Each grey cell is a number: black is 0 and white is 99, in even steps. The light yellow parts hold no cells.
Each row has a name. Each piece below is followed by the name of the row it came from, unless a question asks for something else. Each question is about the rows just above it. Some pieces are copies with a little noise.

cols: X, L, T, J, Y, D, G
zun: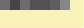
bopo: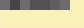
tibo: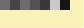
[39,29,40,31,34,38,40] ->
bopo
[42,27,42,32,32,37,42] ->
bopo
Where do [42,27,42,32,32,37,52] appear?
zun
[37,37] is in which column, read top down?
D
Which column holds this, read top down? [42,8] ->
G
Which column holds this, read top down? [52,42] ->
G

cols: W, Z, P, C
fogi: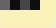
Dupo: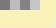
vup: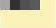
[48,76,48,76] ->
Dupo
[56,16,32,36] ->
vup
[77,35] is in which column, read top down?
C

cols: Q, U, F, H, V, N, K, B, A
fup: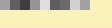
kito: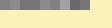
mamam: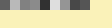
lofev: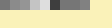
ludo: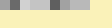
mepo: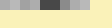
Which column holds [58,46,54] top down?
H
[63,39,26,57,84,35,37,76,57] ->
fup
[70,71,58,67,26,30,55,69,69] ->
mepo

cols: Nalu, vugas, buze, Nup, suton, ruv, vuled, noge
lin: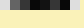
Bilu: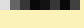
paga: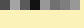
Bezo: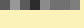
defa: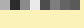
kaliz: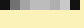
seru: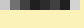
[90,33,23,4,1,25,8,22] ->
Bilu
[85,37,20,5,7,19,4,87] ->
lin
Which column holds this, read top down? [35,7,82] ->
noge
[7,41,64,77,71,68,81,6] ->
kaliz

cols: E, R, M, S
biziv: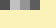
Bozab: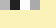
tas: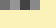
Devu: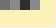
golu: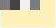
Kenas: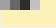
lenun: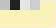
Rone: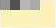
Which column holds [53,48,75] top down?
S
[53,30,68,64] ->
Rone
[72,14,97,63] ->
Bozab
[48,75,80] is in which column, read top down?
S
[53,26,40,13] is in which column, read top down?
R
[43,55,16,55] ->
Devu
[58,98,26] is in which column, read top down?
M

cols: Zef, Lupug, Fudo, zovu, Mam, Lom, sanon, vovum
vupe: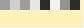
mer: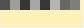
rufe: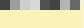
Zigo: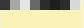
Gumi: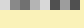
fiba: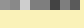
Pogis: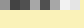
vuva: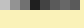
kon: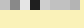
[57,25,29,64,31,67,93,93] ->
Pogis
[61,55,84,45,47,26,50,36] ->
fiba
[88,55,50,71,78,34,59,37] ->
Gumi
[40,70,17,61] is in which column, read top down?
sanon

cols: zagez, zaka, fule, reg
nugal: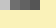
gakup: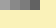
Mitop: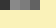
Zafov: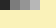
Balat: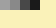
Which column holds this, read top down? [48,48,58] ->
fule
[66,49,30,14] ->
Balat

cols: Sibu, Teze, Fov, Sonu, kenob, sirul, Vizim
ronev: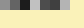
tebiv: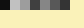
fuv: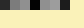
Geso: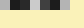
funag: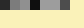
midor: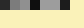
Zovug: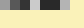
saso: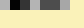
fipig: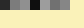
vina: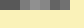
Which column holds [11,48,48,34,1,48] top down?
Teze
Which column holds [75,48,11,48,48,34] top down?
Teze

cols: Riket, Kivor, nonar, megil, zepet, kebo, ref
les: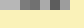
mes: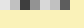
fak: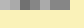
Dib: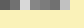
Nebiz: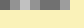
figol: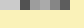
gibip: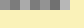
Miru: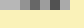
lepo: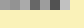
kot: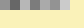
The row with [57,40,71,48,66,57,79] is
kot
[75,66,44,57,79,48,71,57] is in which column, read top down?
Kivor
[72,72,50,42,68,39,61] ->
les
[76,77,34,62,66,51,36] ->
figol
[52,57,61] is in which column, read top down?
megil
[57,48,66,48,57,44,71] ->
gibip

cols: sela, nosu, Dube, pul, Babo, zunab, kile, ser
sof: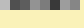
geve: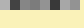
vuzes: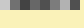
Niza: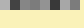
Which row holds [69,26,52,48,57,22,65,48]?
Niza
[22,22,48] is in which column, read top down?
zunab
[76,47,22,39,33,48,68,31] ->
vuzes

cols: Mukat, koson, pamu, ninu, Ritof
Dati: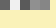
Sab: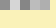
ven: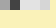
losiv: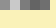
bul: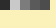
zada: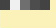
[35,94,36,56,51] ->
Dati
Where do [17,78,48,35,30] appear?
bul
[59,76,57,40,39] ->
losiv
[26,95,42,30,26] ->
zada
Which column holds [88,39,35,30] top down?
ninu

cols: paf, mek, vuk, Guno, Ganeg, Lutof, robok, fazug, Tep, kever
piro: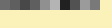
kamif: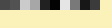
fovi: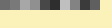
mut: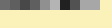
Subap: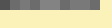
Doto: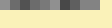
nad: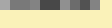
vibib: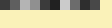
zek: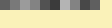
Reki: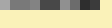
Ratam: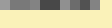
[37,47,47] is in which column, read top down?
mek
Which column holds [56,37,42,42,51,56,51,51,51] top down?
Guno
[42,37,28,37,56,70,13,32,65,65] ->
mut
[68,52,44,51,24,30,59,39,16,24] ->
Reki
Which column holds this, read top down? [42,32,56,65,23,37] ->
paf

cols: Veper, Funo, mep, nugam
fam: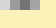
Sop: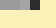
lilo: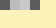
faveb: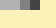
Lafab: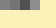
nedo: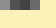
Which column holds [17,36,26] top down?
nugam
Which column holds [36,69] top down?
Veper
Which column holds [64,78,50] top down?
mep
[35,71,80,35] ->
lilo
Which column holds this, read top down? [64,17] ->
nugam
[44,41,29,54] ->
Lafab

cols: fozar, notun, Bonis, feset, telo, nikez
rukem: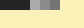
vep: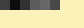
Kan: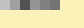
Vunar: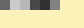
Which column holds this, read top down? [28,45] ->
nikez
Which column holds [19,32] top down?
Bonis
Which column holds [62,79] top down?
notun
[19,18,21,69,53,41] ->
rukem
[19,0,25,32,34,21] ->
vep

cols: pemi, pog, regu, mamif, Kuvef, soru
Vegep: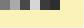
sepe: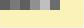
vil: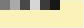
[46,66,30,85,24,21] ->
Vegep
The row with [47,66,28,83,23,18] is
Vegep
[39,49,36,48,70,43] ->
sepe

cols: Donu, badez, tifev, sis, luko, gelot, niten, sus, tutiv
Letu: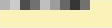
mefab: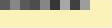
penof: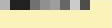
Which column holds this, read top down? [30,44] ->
sis
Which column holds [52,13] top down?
badez
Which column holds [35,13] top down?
tifev
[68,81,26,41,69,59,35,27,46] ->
Letu

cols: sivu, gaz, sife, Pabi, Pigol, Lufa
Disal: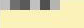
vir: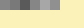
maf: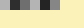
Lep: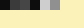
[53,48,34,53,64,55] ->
vir
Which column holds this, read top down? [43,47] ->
gaz
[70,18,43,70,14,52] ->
maf
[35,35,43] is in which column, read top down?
sife
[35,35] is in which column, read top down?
sife
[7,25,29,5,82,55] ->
Lep

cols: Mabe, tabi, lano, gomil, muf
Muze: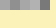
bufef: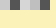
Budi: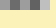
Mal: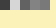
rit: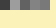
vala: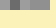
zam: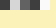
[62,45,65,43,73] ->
Budi
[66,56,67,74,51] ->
Muze
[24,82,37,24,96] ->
zam
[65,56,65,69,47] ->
Muze
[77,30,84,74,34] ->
bufef
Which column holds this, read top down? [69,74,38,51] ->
gomil

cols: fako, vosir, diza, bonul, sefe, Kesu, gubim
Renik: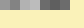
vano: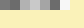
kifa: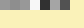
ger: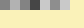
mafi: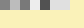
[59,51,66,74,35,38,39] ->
Renik

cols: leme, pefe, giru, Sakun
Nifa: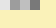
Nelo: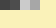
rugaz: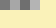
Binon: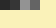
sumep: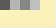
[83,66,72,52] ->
Nifa
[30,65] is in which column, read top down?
pefe

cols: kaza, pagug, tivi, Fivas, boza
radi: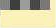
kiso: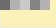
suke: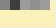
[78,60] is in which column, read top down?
tivi
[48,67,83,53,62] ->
kiso
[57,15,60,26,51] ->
radi
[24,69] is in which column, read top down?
pagug

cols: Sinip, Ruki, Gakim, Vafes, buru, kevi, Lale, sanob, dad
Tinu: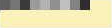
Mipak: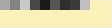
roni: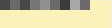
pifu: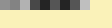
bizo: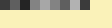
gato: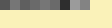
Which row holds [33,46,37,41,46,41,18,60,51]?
gato
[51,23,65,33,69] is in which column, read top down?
sanob
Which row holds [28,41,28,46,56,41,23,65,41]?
roni
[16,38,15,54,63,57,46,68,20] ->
bizo
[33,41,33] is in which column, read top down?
kevi
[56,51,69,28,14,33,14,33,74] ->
pifu

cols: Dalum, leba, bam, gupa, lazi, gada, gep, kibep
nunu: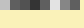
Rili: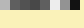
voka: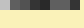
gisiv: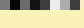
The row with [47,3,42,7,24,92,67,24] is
gisiv
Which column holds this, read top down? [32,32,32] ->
bam
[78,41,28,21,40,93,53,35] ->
nunu
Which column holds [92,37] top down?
gada
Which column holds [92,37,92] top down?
gada

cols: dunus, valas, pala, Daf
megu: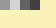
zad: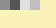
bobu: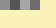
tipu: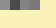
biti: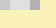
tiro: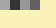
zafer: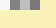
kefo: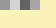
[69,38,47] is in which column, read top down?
Daf
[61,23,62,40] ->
tiro

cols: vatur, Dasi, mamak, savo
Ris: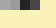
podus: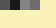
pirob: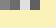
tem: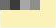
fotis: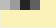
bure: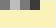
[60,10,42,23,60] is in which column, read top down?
Dasi
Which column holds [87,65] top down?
mamak

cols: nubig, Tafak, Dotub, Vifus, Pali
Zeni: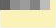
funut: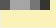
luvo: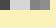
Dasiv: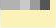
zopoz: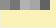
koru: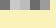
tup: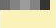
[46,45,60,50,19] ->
tup
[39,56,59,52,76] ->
Zeni
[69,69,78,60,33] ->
Dasiv

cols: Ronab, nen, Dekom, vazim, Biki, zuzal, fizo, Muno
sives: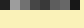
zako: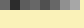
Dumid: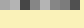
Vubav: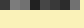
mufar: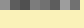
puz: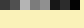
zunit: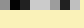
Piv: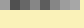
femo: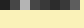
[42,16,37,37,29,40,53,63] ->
zako

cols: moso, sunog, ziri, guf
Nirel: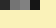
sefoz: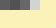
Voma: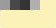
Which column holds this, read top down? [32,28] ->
sunog
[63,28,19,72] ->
Voma
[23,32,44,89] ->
sefoz
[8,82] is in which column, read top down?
guf
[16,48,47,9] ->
Nirel

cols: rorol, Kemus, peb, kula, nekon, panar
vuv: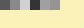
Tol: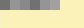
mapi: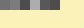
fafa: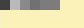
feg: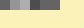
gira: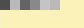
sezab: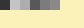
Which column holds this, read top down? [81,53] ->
peb
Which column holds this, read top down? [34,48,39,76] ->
nekon
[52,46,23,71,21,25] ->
mapi
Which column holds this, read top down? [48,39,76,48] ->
nekon
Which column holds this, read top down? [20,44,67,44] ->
kula

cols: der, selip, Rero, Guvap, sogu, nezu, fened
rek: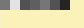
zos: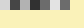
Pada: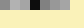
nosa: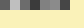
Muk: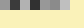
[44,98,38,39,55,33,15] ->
rek
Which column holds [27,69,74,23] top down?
selip
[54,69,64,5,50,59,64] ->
Pada

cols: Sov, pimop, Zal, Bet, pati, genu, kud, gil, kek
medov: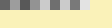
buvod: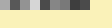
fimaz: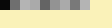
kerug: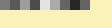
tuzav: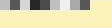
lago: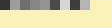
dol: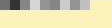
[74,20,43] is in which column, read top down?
Sov
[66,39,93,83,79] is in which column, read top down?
kud
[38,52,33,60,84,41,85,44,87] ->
medov

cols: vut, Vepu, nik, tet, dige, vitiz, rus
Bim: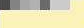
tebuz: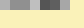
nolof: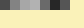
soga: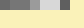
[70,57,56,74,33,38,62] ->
tebuz
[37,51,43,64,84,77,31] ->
soga
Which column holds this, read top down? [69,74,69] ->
tet
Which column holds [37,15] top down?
vitiz
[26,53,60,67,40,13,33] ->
nolof
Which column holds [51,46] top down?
Vepu

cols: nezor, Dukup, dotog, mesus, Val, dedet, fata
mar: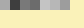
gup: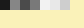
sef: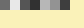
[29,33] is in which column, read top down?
dotog
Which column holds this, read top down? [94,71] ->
Val

